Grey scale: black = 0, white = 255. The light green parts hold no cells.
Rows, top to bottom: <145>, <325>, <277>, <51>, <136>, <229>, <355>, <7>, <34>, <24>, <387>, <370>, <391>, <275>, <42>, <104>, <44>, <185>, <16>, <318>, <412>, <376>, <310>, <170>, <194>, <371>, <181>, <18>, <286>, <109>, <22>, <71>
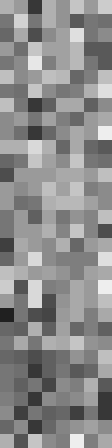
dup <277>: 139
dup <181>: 118
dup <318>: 161
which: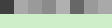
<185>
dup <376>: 154
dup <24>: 139

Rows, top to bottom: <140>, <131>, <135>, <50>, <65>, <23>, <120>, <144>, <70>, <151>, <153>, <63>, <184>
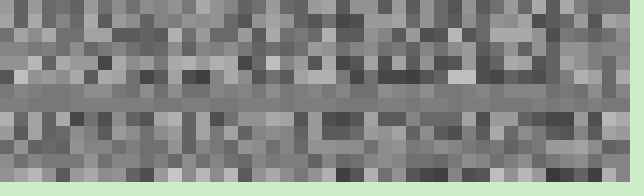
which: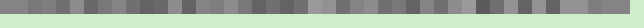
<50>
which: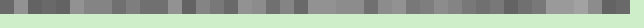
<153>
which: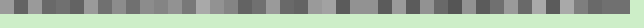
<140>
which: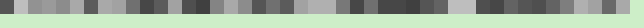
<23>
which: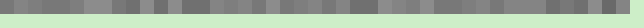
<120>

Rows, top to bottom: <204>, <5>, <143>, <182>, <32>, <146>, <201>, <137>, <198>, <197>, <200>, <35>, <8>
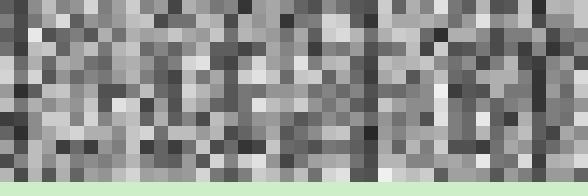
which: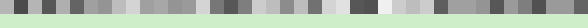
<8>
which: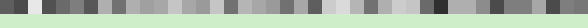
<143>
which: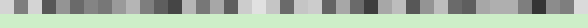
<146>
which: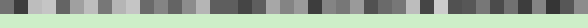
<182>
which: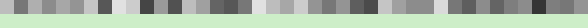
<137>
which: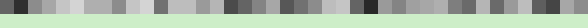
<197>

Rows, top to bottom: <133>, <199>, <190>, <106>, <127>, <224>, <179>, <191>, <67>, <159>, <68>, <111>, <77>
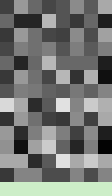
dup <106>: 126
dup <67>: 64
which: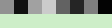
<68>
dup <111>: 169
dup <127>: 104
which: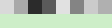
<191>

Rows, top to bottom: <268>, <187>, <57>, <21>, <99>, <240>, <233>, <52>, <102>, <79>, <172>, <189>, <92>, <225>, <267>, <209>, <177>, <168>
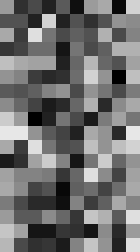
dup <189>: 204
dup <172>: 191
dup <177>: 21
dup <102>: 117
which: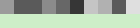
<209>
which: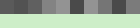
<233>
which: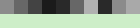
<52>

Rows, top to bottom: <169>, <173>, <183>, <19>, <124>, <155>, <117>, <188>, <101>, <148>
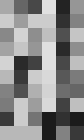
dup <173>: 204
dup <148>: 184

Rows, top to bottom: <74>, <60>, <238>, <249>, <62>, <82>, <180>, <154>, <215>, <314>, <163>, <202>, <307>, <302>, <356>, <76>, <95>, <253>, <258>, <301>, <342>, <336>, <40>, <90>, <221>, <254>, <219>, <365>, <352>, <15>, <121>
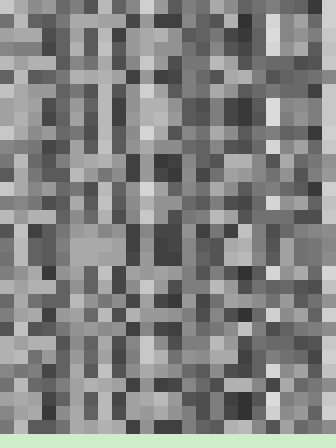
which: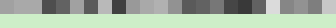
<238>
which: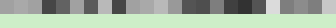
<352>
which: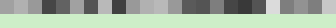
<215>

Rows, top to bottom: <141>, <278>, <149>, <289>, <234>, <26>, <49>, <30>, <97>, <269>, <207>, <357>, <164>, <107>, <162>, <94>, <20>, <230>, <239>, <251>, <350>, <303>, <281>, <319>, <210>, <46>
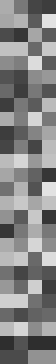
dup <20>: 120
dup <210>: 46
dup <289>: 193

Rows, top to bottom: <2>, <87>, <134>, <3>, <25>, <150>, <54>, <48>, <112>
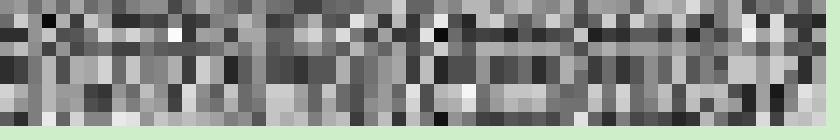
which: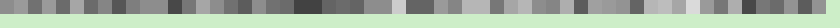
<2>
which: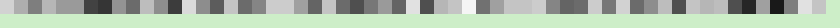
<54>
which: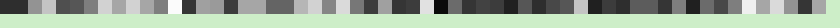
<134>

